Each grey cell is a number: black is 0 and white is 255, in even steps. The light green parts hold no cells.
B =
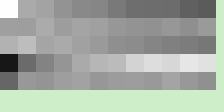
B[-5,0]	254
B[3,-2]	230
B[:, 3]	[147, 157, 170, 149, 158]
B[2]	[178, 189, 165, 170, 161, 154, 143, 140, 133, 128, 124, 119]
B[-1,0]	102
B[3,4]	170
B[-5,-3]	108
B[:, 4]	[137, 164, 161, 170, 162]
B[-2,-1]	225
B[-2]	[23, 107, 131, 149, 170, 182, 187, 211, 221, 215, 230, 225]
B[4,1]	152
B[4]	[102, 152, 148, 158, 162, 151, 156, 157, 153, 164, 152, 144]

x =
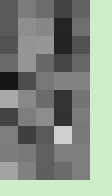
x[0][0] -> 89
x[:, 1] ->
[123, 142, 148, 149, 76, 136, 125, 63, 120, 129]
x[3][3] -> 69
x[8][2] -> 96
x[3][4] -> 102
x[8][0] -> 124
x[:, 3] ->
[67, 36, 35, 69, 130, 51, 50, 206, 125, 107]
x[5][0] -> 169
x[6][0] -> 67
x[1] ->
[89, 142, 135, 36, 110]
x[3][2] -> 103
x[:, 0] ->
[89, 89, 83, 105, 22, 169, 67, 125, 124, 162]

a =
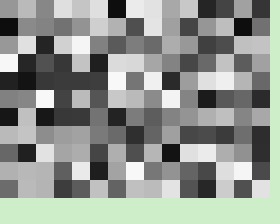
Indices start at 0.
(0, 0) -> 151
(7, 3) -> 157
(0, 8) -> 226
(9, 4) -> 234
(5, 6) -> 200
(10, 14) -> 226
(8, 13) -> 145
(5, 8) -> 139
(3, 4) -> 195
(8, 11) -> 235
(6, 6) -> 35
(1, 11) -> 150
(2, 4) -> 245
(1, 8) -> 228
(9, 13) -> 245
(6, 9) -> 131
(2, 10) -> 152
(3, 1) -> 38
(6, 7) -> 124
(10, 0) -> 108
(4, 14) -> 104
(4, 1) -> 19
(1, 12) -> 190
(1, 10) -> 69
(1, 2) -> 131
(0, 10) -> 200
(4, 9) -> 42
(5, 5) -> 85
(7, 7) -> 47
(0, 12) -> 68
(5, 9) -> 243
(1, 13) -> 14
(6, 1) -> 192
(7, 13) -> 110

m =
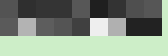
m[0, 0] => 83
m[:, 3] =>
[52, 84]
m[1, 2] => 93
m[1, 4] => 64
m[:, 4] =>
[87, 64]

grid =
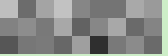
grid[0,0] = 190
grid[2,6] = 121
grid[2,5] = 47
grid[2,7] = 139
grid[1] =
[130, 141, 121, 168, 98, 135, 168, 106, 132]
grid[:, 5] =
[116, 135, 47]

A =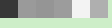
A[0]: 55
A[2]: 149
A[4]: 243

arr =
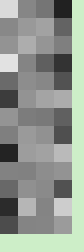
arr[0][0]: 218
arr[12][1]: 132
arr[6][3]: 96
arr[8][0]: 35
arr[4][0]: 106
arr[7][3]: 79
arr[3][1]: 132
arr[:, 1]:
[134, 153, 173, 132, 141, 147, 124, 154, 157, 129, 144, 182, 132]
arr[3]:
[226, 132, 95, 51]
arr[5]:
[60, 147, 164, 172]
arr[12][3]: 155
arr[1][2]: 162
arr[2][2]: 149
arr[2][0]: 147
